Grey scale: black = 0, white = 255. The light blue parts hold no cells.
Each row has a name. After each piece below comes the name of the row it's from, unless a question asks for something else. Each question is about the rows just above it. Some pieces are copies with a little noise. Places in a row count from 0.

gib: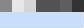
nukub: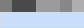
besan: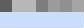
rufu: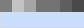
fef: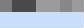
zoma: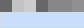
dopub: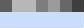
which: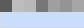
besan
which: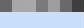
dopub
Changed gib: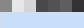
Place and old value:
3, [82]
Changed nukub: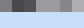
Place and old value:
2, [73]
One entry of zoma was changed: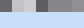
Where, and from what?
3, [103]

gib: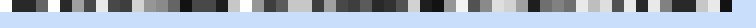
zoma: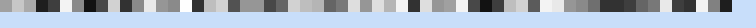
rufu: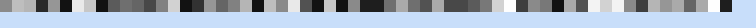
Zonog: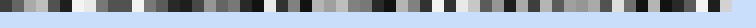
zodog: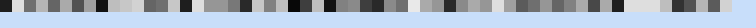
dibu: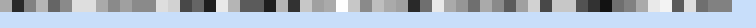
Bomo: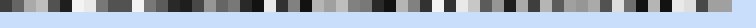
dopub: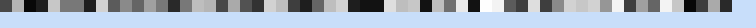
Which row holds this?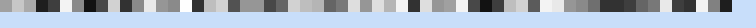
zoma
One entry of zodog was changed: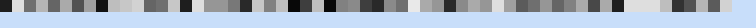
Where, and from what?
27, [18]

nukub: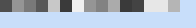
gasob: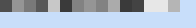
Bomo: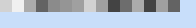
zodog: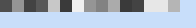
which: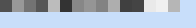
gasob
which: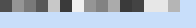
nukub
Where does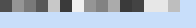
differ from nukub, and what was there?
14, [181]
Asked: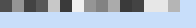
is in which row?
zodog
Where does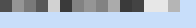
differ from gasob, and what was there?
4, [200]

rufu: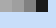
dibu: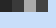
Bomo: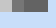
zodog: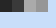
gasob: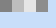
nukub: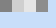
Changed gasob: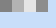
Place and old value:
1, [189]
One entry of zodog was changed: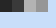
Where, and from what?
2, [170]
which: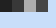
dibu
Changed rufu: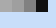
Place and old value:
3, [26]
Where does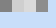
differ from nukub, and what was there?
2, [229]

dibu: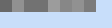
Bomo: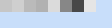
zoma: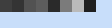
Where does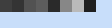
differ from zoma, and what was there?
5, [123]
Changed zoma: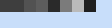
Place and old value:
1, [52]
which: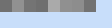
dibu

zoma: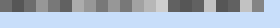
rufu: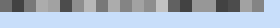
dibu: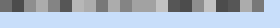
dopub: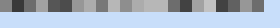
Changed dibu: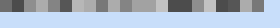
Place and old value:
14, [86]
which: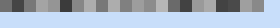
rufu
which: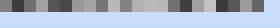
dopub
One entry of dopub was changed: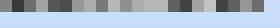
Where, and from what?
14, [109]
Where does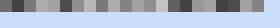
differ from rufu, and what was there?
17, [151]
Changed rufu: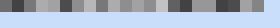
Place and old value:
10, [132]
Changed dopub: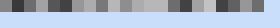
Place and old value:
5, [76]

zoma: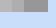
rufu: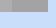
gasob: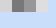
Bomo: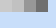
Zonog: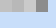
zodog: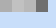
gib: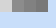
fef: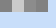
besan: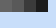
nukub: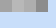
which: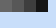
besan
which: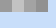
nukub
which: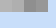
zoma
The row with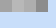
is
nukub
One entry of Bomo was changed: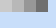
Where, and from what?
1, [193]
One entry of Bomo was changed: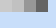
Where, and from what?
3, [111]

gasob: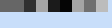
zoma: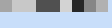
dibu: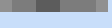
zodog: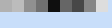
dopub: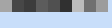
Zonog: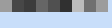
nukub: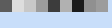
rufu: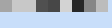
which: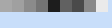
zodog
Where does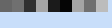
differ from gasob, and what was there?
1, [102]
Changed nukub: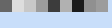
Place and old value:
0, [92]
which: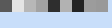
nukub

